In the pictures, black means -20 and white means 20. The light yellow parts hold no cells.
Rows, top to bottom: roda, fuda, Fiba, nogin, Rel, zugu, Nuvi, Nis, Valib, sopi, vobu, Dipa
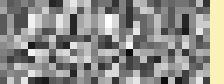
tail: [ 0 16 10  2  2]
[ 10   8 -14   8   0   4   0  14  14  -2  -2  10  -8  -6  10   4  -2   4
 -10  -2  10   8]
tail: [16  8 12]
[ -6  -2  -2 -12   0 -10  10   8  -4  -8  -2  -4  -2  -2  -6  10 -12]
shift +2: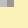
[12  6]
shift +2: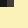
[-14  -8]

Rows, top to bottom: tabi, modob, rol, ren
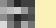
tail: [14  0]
[-8  6 -2]
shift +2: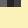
[ -2 -12  -8]

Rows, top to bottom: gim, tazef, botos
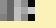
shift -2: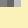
[-2 -6  8]
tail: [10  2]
[-18]
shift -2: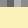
[ 0 -6  6  0]
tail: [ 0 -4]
[ 10   2 -18]
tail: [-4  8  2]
[-18]
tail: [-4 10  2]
[-18]

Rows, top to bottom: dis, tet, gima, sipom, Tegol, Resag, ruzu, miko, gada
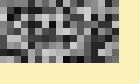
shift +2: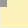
[6]
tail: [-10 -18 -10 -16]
[-16  -8  -8   4 -16   0  10  12   2   6   2   4]
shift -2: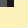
[ -8 -18]
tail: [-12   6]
[ -4 -12 -10 -16  -4]

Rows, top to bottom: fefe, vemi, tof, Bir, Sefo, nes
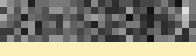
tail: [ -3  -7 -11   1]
[  5   1  -7   1  -3 -17  -5 -13 -15 -11 -11  -5   1   9  -3]
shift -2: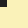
[-17]
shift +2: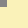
[3]

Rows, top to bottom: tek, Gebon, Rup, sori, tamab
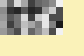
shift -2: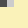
[-10  10]
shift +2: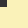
[-10]

